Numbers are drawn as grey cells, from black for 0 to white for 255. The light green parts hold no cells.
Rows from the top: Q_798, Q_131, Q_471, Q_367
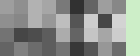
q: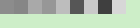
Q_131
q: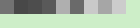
Q_471
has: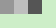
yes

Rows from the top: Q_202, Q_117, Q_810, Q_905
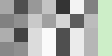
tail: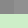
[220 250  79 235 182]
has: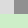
no
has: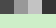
no
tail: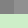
[201 160 213  93 188]
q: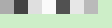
Q_810
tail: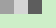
[188]
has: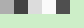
yes

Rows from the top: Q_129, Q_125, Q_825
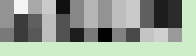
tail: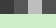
[ 29 121   2 129  73 196 208 154]
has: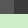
no
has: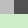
yes

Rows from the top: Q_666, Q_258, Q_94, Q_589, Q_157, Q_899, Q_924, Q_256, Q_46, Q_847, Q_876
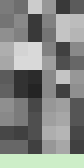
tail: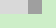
[ 79 103]
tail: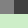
[137]
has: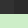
yes

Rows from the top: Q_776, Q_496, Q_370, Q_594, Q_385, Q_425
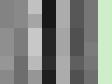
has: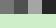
no
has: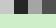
yes
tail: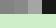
[172  87 118]
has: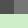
yes
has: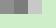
yes
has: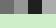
yes

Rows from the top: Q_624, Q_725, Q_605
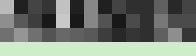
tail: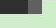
[40 68]
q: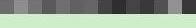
Q_605
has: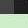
no

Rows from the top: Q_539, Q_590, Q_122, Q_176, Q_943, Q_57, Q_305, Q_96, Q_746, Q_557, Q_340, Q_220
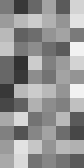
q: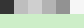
Q_305
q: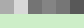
Q_220
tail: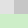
[148 185 177]
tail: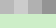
[226]

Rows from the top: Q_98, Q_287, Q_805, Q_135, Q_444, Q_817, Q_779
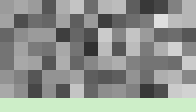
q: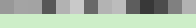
Q_98
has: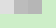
yes
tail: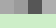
[196 109 182 188  94  56  70 129 182]

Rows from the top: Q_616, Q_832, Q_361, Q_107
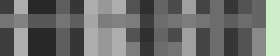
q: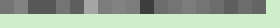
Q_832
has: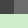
yes
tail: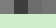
[124 116 108  94 108 101]

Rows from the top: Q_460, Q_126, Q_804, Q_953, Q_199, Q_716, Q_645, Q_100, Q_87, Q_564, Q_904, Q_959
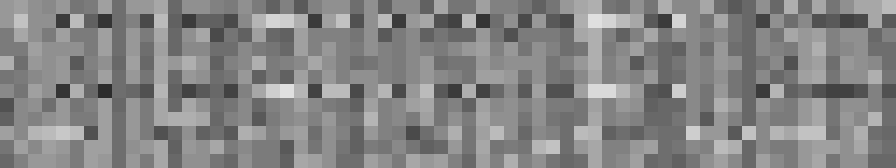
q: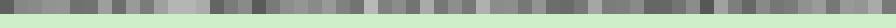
Q_87
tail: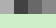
[ 89 160  81  81 160 218 218 181 152  89  81 206 137 117 152 117 104  59
 181  97 110  81  66  66  81 129  81]
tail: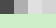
[187 167  89  59 212 137 117 167 117 104  66 144 110 137  81  89  66  74
 167  89]
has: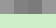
yes
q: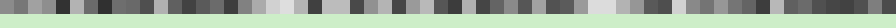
Q_645
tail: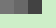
[144 110 137  81  89  66  74 167  89]
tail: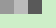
[ 59 175  66 104 137  89 160  81  81 160 218 218 181 152  89  81 206 137
 117 152 117 104  59 181  97 110  81  66  66  81 129  81]

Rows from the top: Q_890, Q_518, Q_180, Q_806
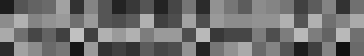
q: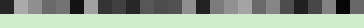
Q_806
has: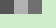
yes
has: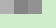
yes
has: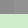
yes

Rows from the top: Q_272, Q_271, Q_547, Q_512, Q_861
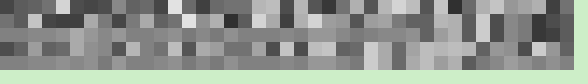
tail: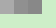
[ 85 182 129 114 189  85 170 157 114 114 163  77 196  77 189 196  98 106
 204 170 106 163 189 182 189 182  98 151 144  77 204 151  98]
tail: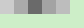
[182 189 182  98 151 144  77 204 151  98]
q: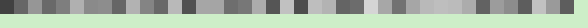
Q_512
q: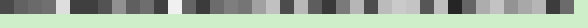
Q_272
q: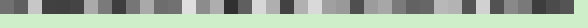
Q_271

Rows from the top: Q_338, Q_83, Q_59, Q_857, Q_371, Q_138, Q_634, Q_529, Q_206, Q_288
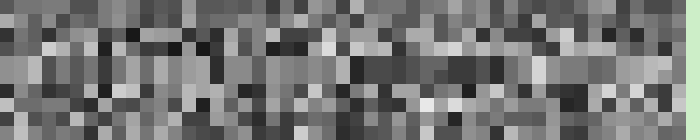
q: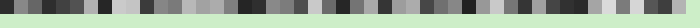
Q_634
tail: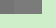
[ 81  81 123 138 117  74  88  81 150  88  88  95  88 109  59 117  66 150
 131  66 177 109 117 117  88 117 123 164 123 138  74 131  88  74  88  81
 109 144 156  66 109  74  74 101]
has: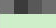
yes
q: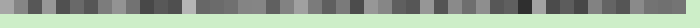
Q_83
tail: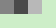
[ 32 164  95 150  74 164 109 184 131 156  95  45  95  59  51 150 232 164
 219 171 156 117 156 123 123 144  38  45 171  66 177  95 177  59 199]

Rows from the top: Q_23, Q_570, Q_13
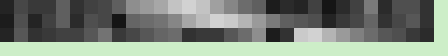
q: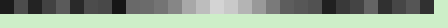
Q_570
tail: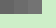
[134 167 188 210 202 180 154 122  95  87  79  36  57  71 101  50  71  87
  50]
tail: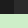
[ 36  65  21  43  65 122  43  79  79  50]

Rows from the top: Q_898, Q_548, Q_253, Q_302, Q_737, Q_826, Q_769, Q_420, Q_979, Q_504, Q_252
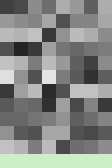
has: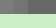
no
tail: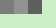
[110 132]
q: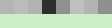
Q_253
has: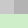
no

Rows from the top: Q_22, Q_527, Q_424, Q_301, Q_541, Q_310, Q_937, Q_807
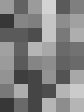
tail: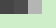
[203]
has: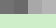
no

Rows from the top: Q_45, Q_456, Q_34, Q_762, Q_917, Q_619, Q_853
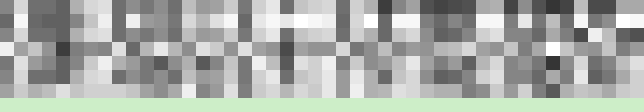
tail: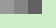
[133 202 239 176 154 119  89 141 176  89 133 196 119 239 189  89 223 208
 239 126 202 141 154 189 231 161 126 154  97 182 215 133 147 119  53 141
 215 111 133 189 223]
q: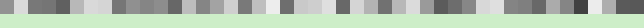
Q_34
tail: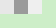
[176 182 223 215 189 176 176 126 141 202 154 208 126  89 176 196 189 169
 202 208]
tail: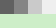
[176 154 119  89 141 176  89 133 196 119 239 189  89 223 208 239 126 202
 141 154 189 231 161 126 154  97 182 215 133 147 119  53 141 215 111 133
 189 223]
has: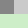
yes
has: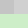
yes
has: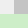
no

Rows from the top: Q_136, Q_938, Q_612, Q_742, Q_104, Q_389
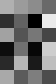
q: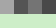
Q_612
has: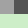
yes
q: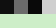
Q_742
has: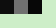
yes
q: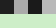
Q_104

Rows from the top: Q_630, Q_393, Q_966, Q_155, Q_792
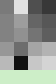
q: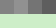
Q_966
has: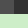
no
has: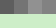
no
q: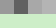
Q_155
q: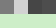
Q_630

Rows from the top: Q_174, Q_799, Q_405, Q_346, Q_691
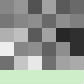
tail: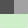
[ 90 105]
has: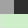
no
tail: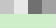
[170]
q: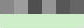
Q_174
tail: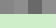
[127]
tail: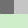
[232 112 162 170]

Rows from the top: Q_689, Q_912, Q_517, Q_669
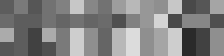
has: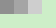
yes
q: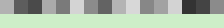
Q_517
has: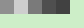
no

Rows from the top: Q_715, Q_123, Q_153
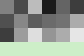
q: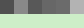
Q_123
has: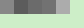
yes
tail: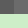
[114 172]

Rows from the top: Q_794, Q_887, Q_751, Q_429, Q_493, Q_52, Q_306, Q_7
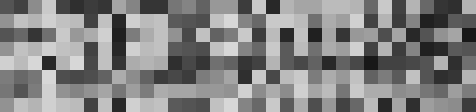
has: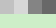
yes
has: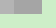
yes
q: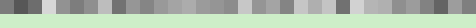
Q_306

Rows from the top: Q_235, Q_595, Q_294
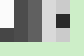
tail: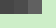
[217 203]
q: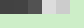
Q_294

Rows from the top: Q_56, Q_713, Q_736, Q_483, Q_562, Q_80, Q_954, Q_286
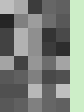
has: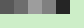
no
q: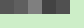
Q_80

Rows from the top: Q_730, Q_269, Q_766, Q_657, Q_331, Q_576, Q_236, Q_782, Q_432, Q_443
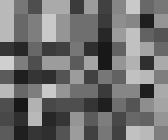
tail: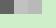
[126]
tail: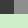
[134  31 149]
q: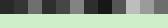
Q_657

